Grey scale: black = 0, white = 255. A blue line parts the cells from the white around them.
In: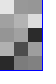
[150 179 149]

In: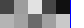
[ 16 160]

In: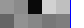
[191 120]

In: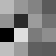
[ 90 156 222 191]

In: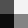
[243  13]

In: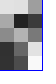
[158  35 139]

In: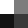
[125  19]
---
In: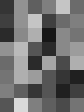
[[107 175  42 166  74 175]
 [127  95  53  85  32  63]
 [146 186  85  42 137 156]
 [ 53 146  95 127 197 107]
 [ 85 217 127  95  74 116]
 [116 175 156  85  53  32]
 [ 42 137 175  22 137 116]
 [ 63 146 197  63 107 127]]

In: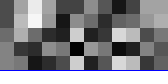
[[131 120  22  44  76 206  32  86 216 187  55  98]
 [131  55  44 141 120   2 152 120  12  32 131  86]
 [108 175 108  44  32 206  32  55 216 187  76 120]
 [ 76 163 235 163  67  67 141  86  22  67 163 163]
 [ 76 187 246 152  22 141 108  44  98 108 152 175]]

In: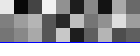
[[232   8  68 241 145  29 136  19 169 105]
 [117 136 169  86 200  29  95 181  77  95]
 [127 157 181  86  39 190 117 145 222 157]]

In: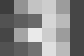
[[ 82  94 105 214 186  70]
 [ 82  94 114 223 186  70]
 [ 61 147 195 205 156  70]
 [ 70 165 234 205 156  70]]

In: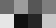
[[230  17  38 199]
 [106 156  86 126]]

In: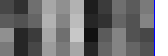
[[144  38  59 167 111 200  17  91 132  82  71]
 [122  38  71 156 122 167  38 101 132 101  82]
 [ 91  82 101 178 132 188  38  49 101  82 132]
 [ 71  49 111 167 144 178  29  59 111  91 122]]

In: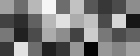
[[120  33  75 172 141  66 205 120  75  97]
 [ 66  45  97 184 225 172 194  75 214  22]
 [ 55 225 109  33  55 151   4 151 132 162]
 [162 109 184 246 109 194  87  55  75 141]]

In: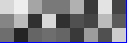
[[133 187  48 216  48  80  68 187  90]
 [110  36 101 110 101  57 156  80 205]
 [216 238 165 121 121 177  57 227  68]]
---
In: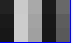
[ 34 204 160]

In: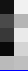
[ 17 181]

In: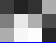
[ 60 232 253]

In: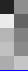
[35 99]

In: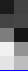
[27 70]

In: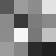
[ 87  56 120  32]

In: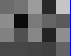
[108  11 135  64]

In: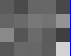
[ 91 106 107  93]
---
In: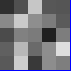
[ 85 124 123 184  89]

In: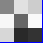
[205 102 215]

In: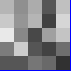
[192  65  72 205  86]

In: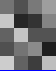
[158  51 196  80]

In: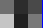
[73 32]

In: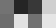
[207 113]

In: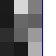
[126 104  46]
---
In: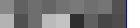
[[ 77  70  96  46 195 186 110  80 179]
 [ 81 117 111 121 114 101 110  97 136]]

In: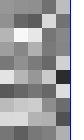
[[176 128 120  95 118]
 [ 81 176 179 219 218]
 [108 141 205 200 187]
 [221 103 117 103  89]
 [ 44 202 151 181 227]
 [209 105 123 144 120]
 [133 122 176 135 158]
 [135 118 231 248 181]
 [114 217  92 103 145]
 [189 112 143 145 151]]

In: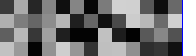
[[ 16  53  46 143 193 191  51 150 206 146   4 154 194]
 [ 82 135  89   2  29 193   3   3  31 161  55 184  95]
 [208 107 184 204  74  16 102  31 183 141 102 125 175]
 [105  13  87 208 209 123   6 133  15 133  38 170  58]]

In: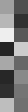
[[112 190]
 [116  47]
 [137  39]
 [103 168]
 [204  36]
 [ 88 238]
 [ 49 183]
 [ 79 160]]

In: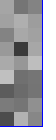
[[135 178  76]
 [144 117 123]
 [116 107  92]
 [117 112 192]
 [190 151 170]
 [167  58 153]
 [161 168 131]
 [157 175 161]
 [131 117 165]]

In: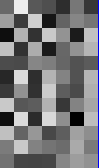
[[146 157 134  70  68  69 114]
 [122 170 108 116 130 201 123]
 [142 161  94  72 151 100 192]
 [189   0 142 216  43 218  14]
 [166 131  55 178  93  87 201]
 [175  74  93 203  49 146  57]
 [181  82 131 179  46 219  39]
 [ 91  82 102 126 134  74  76]
 [181 146 103  26 173  50 193]
 [194  27 147 201  50 178  14]
 [117 134  99  22 208  60 159]
 [ 55 119  45  79  88 237 105]]

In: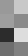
[[129 110]
 [221  44]
 [138 158]
 [200 153]]
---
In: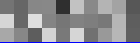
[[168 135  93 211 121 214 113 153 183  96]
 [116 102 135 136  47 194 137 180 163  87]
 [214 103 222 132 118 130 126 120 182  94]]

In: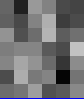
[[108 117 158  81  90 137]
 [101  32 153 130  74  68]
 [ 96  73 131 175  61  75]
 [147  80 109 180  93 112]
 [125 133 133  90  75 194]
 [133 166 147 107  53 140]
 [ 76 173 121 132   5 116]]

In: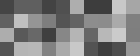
[[ 84 181 183 130 170 200  83  62  77 151]
 [ 69  95  95  67  80 174  61  61 200 166]
 [ 97 192 149 126  84 100 141 140 170 127]
 [173  89 104  63 135 181 102 184 203 126]]

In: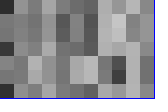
[[ 48 143 126 166 123 112  97 169 152 180 136]
 [ 45 147 123 165 124 108  99 174 150 182 136]
 [120 126 115 147  87 130  83 177 197 130 149]
 [117 129 119 149  92 129  87 180 191 134 149]
 [ 56 140 128 170 114 108  90 177 167 179 137]
 [132 120 178 145 119 168 184 118  79 178 113]
 [118 122 169 146 117 170 183 122  63 178 113]]

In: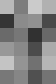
[[120 134  80 116]
 [185 125 203 177]
 [ 53 139 145  73]
 [106 119  49 105]
 [152 137  75 170]
 [196 148 113 182]]

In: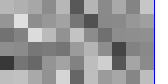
[[190 193 169 146 213 102 190 155 167 134 189]
 [183 176 167 140 183  88 181 138 169 132 198]
 [149 223 141 151 162 118  81 137 138 151 159]
 [114 130 220 186 146 195 140 112 141 142 144]
 [142 139 119 123 117 155 180 141  69 130 137]
 [ 56 117 104 148 163 130 189 207  86 165 139]]

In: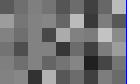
[[130 135  50 178  87 108  64 125 107]
 [ 90 111 127 116  85 108  64 103 187]
 [156 118 130 134 102 187  57 125  87]
 [130 111 130  72 171 129 124 195 139]
 [115  78 130 130  55 108  64 125 157]
 [127 111 130 101 116 133  32  69 117]]
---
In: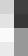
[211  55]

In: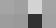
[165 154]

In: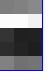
[125 252  33]

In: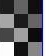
[29 26 11]

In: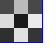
[73 26 53]

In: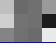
[191 115 107]

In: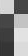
[213 195]

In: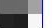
[104  30]
